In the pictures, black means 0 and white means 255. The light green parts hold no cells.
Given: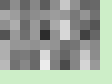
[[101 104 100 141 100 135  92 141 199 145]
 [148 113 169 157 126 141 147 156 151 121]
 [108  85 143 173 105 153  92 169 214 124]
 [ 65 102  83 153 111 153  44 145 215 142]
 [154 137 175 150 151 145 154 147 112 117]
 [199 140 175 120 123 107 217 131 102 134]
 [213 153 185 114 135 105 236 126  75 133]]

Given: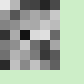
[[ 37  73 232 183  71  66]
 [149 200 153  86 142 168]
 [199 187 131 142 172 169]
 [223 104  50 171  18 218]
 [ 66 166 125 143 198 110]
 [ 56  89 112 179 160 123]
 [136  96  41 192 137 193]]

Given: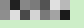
[[224 185 138  33 135 123  83]
 [163  26 142 222  73 212 121]]

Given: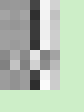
[[244 210 151 153 151  69]
 [243 193 164 155 164  47]
 [238 202 154 150 154  59]
 [238 206 159 159 159  58]
 [243 204 160 155 160  51]
 [129 163 138 172 138 229]
 [140 185 129 194 129 209]
 [241 203 157 146 157  67]
 [251 204 156 146 156  45]]

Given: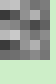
[[115 124 188 194 142]
 [177 115  57  86 145]
 [ 74  97 142 133 104]
 [118 139 185 201 145]
 [176 123  58  87 149]
 [137 118 108 111 121]]

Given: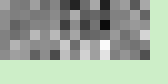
[[ 89 168 166 126 122 159 107 133  72  35 109 168  32 140 157]
 [163 100 141 127 131 121 123 138 106 172  93 103  81 129 128]
 [153 145 141  98 114 132 130 145  62 140  61 115  11 131 142]
 [138 212 129 111 124 184 140 184 118 165  98 104 110 153 113]
 [115 131 130 179 155 140 143 138 201 109 197 159 250 137 125]
 [126  80 140 159 154  97 141  75 190 135 209 159 226 128 148]]
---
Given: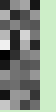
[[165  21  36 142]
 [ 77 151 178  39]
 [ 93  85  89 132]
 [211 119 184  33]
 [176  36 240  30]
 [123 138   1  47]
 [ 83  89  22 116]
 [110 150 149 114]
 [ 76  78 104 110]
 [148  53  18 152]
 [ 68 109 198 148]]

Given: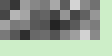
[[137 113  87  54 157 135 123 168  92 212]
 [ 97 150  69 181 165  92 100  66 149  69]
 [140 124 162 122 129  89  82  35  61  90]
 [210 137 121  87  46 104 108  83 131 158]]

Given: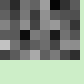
[[ 49  91  83  41 115  99 158   5]
 [ 81  79  97  63 120  58 145  91]
 [104  53 131  91 142  67 141 153]
 [114  84  91  89  12 123 112  25]
 [143 141 194 114  69  94 109  69]
 [ 72  46  65  91 129 169  96 122]]

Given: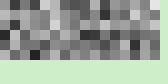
[[132 229 152  61 121  70 205 182 100  82  90 177  75 151 134 167]
 [148 124 185 155 173 144 131 187 147 125  91 134  52 127 103 203]
 [160 196 143  59 169 140 127 210 149 119 166 143 192 152 161 134]
 [115 121  41 190  97 161 175 124 177 146  51  58 119  67 115  92]
 [159 103  96 177 117 118  86 140 132 111 124 111  78 118 182  50]
 [164 124 180 106 141  33 128 179 103 151 128 161 112 134 156  90]]

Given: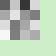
[[ 53 216  96 198]
 [150 126 167 227]
 [167 223 220 122]
 [190 171 247 126]]

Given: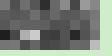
[[154 135 120  80 111  86  46 104 139  71]
 [104 119  92  87  91 110  85 103  89  90]
 [ 86 123  87 101  97  97  95  80  82 100]
 [ 83 114  30  72 175 203  64  61  83  40]
 [103 187 117 119  78 101  70  74  82 105]]

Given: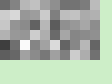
[[124 187 107 131 183 193 162 143 114 115]
 [171 177 205 216 151 157 203 127 190 194]
 [167 141 199 148 139  98 183  92 144 152]
 [139 144 178 152 150 205 174 106 166 134]
 [183 101  62 111 250 133 162 218 100 135]
 [173 113  94 103 161 139 120 160 127 204]]

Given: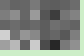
[[ 98 108 112 100 102 121  96  93]
 [117 130 125 141 102 154  85  61]
 [105  99 101 108  98 105  93 111]
 [ 88 126 208 113 149 136  94 102]
 [121 144 159 184  97 203  75  39]]

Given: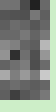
[[ 33 105 115 114  75]
 [119  95  85  82  80]
 [ 87 102  94 108 101]
 [100 120 105 105 120]
 [ 94 183 137 128 101]
 [ 80 150 147  47 111]
 [ 78 107  99 111 124]
 [122 201 169 126 153]
 [ 93 102 100 109 100]
 [ 98 120  95  63  87]]
